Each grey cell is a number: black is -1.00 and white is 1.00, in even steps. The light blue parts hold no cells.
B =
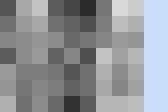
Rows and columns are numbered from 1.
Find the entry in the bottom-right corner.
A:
0.48
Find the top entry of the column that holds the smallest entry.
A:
-0.66
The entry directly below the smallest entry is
-0.39
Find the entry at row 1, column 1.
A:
-0.33
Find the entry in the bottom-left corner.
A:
0.38
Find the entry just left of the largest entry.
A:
-0.07
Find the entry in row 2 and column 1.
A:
-0.13
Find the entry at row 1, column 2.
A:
0.32
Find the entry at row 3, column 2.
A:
0.10
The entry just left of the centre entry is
-0.23
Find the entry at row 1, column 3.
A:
0.54
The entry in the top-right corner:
0.60
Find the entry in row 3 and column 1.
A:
0.04

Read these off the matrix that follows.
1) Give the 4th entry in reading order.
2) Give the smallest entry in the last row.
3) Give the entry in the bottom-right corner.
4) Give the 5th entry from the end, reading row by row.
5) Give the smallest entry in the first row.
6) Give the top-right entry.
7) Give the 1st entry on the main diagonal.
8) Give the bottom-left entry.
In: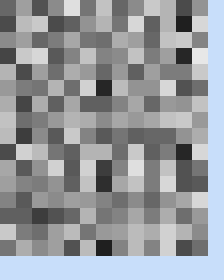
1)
0.09
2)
-0.76
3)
-0.14
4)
0.47
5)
-0.41
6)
0.15
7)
-0.19
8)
-0.08

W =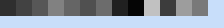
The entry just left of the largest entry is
-0.96
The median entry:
-0.32
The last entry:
-0.05
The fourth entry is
0.01

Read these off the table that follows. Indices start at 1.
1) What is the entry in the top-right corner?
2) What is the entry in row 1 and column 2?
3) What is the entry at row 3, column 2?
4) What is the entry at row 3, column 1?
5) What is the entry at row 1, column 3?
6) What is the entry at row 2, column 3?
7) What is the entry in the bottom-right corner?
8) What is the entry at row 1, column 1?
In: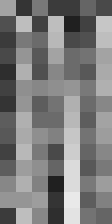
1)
-0.43
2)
-0.59
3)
-0.05
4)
-0.54
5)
-0.05
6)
-0.49
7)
-0.21
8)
0.28

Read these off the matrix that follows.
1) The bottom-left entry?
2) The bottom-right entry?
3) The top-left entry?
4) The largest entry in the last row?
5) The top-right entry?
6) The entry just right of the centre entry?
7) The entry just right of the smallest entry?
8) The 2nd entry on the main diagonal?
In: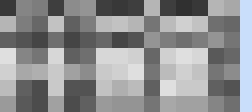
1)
0.21
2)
-0.13
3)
-0.56
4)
0.32
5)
0.32
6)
0.63
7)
-0.56
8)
-0.02

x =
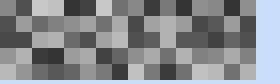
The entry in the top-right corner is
0.12
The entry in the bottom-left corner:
0.45
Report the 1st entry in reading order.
0.07
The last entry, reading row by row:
0.39
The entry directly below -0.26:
0.33
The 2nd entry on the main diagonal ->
0.22
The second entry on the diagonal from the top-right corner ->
0.22
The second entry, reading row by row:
-0.37
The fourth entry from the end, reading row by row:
0.51

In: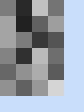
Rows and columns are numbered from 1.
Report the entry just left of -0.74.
0.29
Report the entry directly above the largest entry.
-0.29
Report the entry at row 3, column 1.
0.29
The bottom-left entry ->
0.14
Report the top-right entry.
-0.09
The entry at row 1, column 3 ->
0.51
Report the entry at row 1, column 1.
-0.03

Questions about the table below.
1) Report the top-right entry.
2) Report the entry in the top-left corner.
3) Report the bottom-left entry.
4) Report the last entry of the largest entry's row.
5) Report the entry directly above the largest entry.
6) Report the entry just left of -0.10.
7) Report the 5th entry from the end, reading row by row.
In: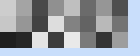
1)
-0.38
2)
0.61
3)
-0.76
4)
0.23
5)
0.02
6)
0.45
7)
-0.53

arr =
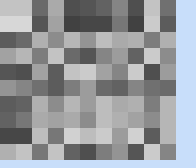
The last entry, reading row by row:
0.04
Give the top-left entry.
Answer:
0.53
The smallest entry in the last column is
-0.28
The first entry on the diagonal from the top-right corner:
-0.12
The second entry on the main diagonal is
0.69
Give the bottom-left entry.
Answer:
0.38
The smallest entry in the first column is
-0.44
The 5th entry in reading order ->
-0.38
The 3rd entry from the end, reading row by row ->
-0.33
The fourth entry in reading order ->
0.33
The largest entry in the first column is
0.69
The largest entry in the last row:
0.59
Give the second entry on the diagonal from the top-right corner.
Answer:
0.59
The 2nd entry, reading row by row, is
0.53
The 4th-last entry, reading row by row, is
0.16
